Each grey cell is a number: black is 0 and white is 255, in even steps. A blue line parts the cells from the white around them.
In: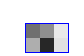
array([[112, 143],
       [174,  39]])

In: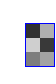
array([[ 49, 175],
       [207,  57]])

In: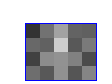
array([[ 51, 114],
       [104,  97]])

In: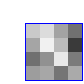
array([[201, 220],
       [165, 241]])

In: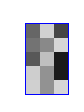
array([[102, 209],
       [115, 137]])

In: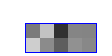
array([[122, 195],
       [206, 139]])
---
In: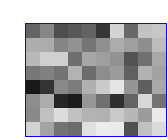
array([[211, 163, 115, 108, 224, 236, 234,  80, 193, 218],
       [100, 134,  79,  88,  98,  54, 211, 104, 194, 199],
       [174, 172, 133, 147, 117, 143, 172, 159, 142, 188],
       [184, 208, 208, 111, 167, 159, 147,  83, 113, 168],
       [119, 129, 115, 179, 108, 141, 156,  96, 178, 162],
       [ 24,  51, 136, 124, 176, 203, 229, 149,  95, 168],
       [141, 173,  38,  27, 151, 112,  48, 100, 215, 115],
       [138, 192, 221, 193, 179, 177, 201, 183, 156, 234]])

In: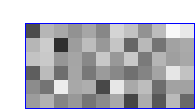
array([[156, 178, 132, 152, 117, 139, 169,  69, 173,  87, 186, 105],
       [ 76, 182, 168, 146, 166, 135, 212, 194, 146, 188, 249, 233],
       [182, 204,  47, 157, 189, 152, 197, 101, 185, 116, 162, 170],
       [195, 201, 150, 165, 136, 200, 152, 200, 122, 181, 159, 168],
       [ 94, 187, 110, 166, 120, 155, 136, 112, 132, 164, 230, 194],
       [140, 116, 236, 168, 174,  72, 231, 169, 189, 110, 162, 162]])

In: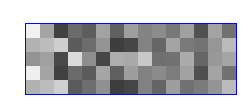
array([[177, 188, 207,  90, 110, 144,  61,  69, 129, 101, 158, 113, 123,
        148, 186],
       [241, 164,  65, 107,  93, 163,  96, 159, 132, 140, 120, 160,  81,
        163, 113],
       [178, 188, 206,  91, 108, 148,  62,  70, 131, 102, 164, 121, 115,
        150, 186],
       [147, 160,  72, 219, 142,  70, 173, 169, 200, 112, 114, 171, 102,
        153, 165],
       [239, 164,  65, 107,  91, 166,  95, 158, 129, 139, 124, 162,  79,
        163, 114]])

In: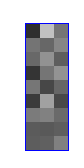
array([[ 93,  96, 128],
       [ 46, 193, 117],
       [116, 103, 134],
       [104, 146,  94],
       [ 52, 117, 147],
       [118,  71, 102],
       [ 59, 161,  72],
       [123, 129, 106],
       [ 91,  89,  94]])

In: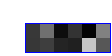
array([[ 55,  62,  36,  32, 198,  87],
       [ 56, 112,  13,  51,   3, 129]])

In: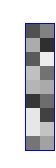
array([[117, 162],
       [ 81, 130],
       [172,  47],
       [ 90, 237],
       [192, 114],
       [181, 170],
       [ 55, 109],
       [231,  65],
       [231, 195]])

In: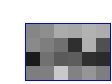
array([[126, 127, 201, 130, 150, 126],
       [134, 142, 171, 167, 178, 172],
       [138, 126, 112,  47, 176,  80],
       [ 27, 113,  90,  93,  48,  43]])
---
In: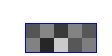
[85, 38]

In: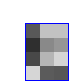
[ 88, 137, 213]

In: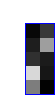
[  8, 158]

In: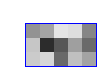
[147,  44, 105]

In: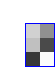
[209,  74]

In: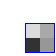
[219, 151]

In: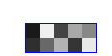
[ 26, 104]
